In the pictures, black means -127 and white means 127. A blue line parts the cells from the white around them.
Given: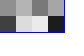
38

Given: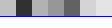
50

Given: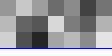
-90

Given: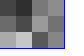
-13

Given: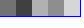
-13

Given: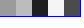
27

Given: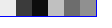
-68

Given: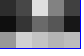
24

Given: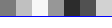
119
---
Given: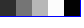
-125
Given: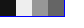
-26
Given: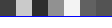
-44
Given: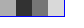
89
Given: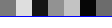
-19
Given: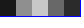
-84
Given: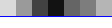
53
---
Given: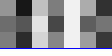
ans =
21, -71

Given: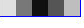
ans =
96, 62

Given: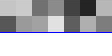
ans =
69, -2

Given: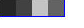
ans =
-89, -28

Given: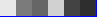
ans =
104, -81

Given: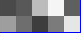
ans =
-53, 102

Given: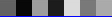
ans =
-29, 42

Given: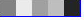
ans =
2, -91

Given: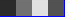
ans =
-84, -45
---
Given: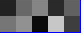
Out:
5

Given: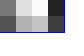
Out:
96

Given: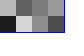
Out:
-31

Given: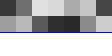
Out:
43

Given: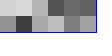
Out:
-43

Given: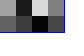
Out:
-102

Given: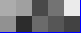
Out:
-54
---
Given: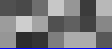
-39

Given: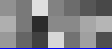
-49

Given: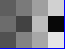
101

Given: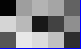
-82

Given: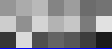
-100

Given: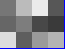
51

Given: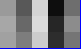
-10

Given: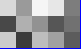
-35

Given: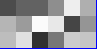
69
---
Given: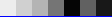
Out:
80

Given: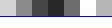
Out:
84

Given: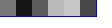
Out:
58

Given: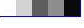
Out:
83

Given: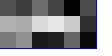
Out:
90

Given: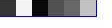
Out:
66

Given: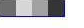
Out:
33

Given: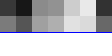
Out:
97
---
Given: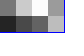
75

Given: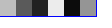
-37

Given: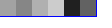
6

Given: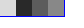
-86

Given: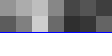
44

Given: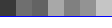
-16

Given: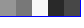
-7

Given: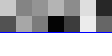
4
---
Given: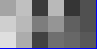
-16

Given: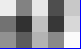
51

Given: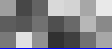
-64

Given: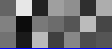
7

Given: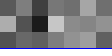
18

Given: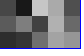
-16

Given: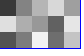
114

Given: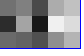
-47

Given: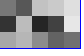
12

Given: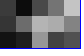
23
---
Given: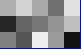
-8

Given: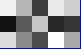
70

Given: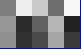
-31

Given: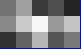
119

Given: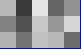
72

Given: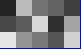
87
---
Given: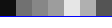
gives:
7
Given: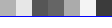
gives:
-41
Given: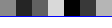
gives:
-30
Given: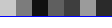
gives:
-111
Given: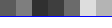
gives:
-79
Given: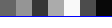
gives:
-73
